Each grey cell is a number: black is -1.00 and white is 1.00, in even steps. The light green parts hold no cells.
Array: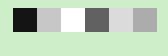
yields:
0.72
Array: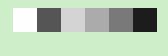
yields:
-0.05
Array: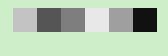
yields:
0.25
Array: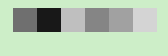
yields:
0.26
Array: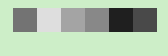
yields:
-0.76
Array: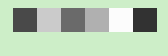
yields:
0.98
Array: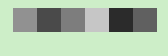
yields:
-0.66
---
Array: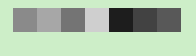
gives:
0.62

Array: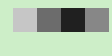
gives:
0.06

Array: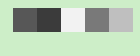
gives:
-0.05

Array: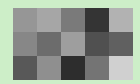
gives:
-0.59

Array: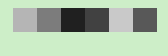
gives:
-0.49

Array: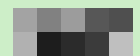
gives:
-0.32
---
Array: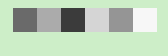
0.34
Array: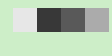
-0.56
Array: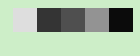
-0.59
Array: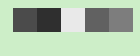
-0.63
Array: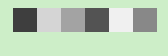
0.67
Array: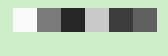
-0.04
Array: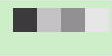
0.53
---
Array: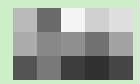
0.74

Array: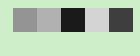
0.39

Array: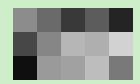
0.48

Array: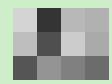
0.60

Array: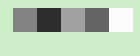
0.26

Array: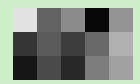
0.38

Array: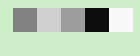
0.62

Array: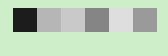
0.58

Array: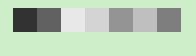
0.66

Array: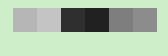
0.43
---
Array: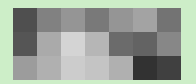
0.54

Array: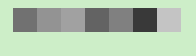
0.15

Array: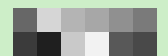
0.58

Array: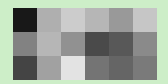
0.55

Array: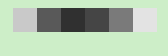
-0.04

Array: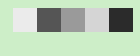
0.21

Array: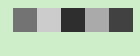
-0.10
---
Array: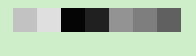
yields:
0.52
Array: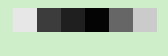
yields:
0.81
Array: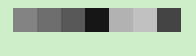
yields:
0.03
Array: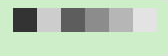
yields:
-0.60
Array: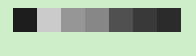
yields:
-0.77
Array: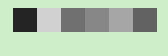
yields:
-0.72
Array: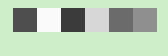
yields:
-0.39
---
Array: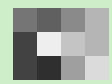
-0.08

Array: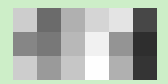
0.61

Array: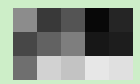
0.10

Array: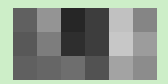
-0.25

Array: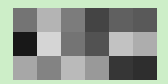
-0.09

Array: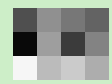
-0.38

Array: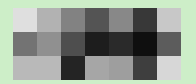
0.75
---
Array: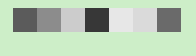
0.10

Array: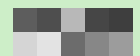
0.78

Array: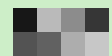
-0.24

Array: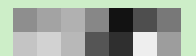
0.65

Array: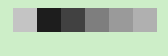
-0.77

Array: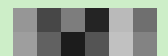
-0.24

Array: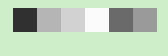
0.42

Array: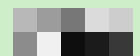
0.88
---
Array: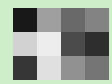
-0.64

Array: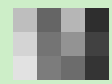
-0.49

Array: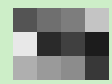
-0.78

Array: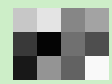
-0.39

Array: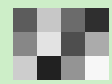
0.34

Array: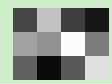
-0.02
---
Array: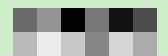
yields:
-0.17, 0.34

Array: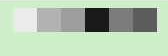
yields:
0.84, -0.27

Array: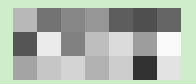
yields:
0.44, 0.78

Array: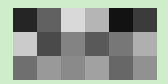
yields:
-0.71, 0.14

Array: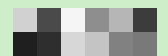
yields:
0.64, -0.05

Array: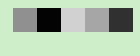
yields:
0.13, -0.62

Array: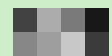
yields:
-0.48, -0.54
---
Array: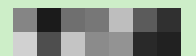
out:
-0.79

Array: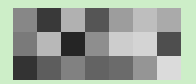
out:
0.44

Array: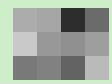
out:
0.19

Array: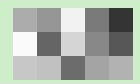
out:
-0.21

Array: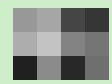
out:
0.53

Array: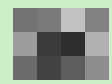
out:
-0.54

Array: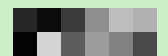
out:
-0.91
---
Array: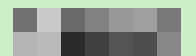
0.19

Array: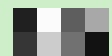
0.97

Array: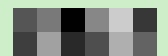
0.06

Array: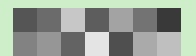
0.28

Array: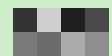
0.62

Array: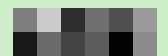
-0.12

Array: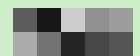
0.60

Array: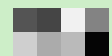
-0.46

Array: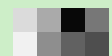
0.33
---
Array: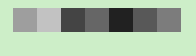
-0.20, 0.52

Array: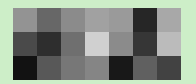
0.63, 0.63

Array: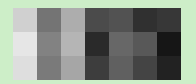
-0.67, 0.80

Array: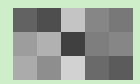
-0.50, 0.65

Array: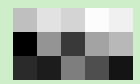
-0.55, 0.98

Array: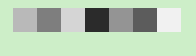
-0.66, 0.89

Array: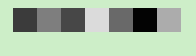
0.72, 0.72

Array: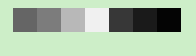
0.88, 0.88

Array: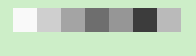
-0.14, 0.95

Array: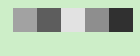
0.77, 0.77
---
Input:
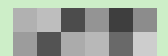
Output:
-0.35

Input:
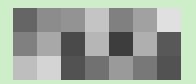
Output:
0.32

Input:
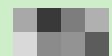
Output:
0.09

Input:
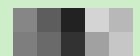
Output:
-0.17

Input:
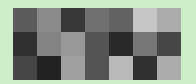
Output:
0.03

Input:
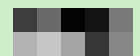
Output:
0.55
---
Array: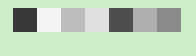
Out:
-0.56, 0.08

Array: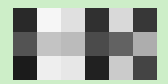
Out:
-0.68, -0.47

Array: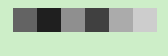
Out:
-0.22, 0.61

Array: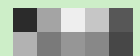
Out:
-0.66, -0.44

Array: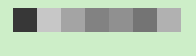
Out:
-0.57, 0.39

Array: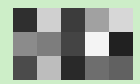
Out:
-0.63, -0.24

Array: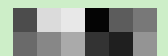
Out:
-0.40, 0.16

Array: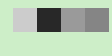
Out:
0.60, 0.04
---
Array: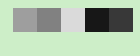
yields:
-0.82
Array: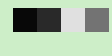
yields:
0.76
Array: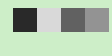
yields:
-0.24
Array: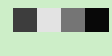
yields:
-0.08
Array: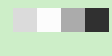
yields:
0.34
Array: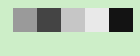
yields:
0.83
